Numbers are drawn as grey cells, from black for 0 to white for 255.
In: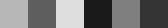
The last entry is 52
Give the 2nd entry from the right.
127
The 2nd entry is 94

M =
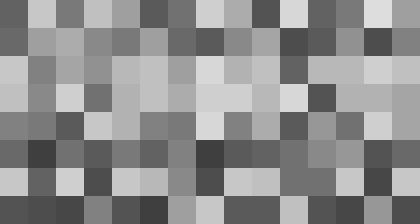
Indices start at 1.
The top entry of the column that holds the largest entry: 221
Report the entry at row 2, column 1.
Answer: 105
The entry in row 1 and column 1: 98
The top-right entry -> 159
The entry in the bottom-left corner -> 83
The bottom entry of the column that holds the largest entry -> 151
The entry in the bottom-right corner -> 77
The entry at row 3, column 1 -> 199
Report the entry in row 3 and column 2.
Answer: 129
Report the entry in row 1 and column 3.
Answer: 121
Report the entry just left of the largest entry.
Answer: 121
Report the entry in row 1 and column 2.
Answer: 199
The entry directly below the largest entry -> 77

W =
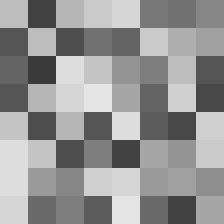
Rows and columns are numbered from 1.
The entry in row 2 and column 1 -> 85
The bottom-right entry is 166
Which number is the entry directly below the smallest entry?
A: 181
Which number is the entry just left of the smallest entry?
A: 100
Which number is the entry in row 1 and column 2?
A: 66
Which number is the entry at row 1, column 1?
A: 189
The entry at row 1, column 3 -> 181
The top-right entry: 134
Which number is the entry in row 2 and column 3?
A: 78

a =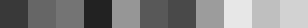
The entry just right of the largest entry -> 191
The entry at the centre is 88

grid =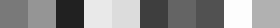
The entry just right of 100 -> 81
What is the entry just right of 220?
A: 62
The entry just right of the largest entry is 177
